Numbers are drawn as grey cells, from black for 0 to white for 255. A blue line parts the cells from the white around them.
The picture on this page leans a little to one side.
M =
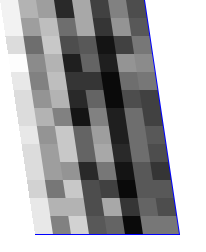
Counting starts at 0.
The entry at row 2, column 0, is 220
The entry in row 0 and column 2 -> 158
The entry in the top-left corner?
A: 242
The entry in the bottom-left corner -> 232
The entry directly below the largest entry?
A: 232
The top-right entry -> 77
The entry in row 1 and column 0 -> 242
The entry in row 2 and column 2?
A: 200
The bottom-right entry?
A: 119
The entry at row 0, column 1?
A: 179
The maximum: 253
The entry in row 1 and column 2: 190
